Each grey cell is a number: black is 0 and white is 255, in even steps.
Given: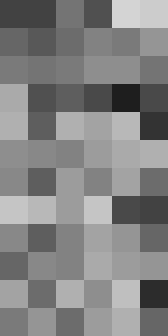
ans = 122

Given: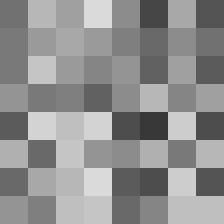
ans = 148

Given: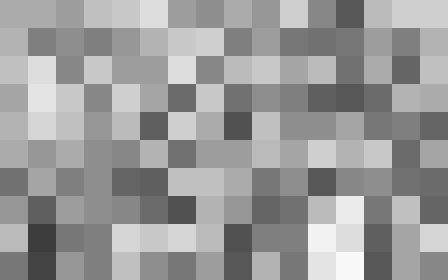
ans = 119

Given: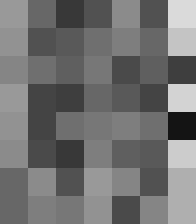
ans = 103

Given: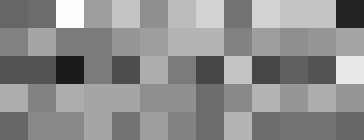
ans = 102

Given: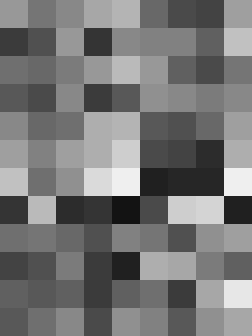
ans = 88

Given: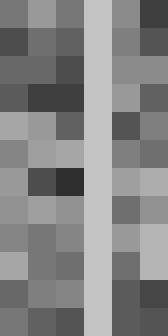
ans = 119
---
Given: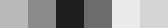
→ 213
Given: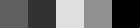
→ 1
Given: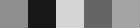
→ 164
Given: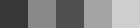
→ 206
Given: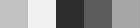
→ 167
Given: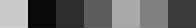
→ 58
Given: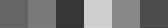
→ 76
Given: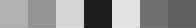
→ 97
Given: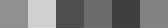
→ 130
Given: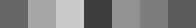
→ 89
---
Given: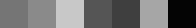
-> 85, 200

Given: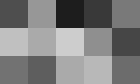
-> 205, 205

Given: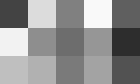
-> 109, 249

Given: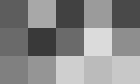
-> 106, 219

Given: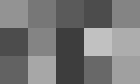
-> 61, 193

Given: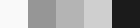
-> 180, 249

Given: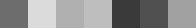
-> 190, 219

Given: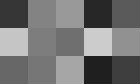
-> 111, 204
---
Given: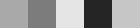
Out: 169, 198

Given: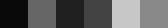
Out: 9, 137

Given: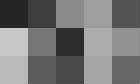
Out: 38, 104

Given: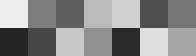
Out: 237, 166

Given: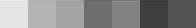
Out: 229, 83

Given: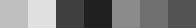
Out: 191, 83

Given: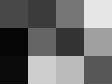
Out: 72, 87

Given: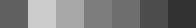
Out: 97, 49

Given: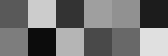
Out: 89, 224

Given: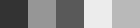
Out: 51, 185
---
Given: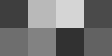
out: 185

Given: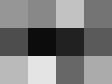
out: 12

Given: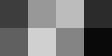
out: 152

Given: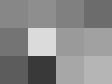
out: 219

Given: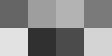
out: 158

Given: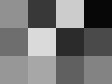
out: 218

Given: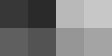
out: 42

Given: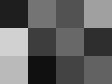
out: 61

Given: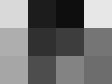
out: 48
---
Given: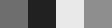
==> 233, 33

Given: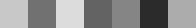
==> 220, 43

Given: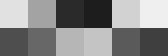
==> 239, 29

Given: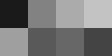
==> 195, 26

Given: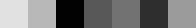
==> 225, 2

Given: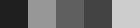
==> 205, 31
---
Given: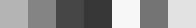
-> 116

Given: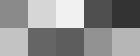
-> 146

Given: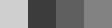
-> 95

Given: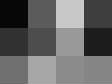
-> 139

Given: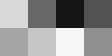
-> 246

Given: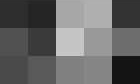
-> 134

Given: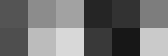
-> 23

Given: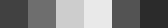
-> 83

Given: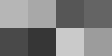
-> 202

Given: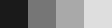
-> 169
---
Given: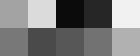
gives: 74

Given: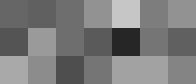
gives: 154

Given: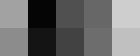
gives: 20

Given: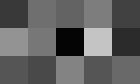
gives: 119

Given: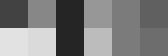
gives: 218

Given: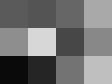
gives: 215
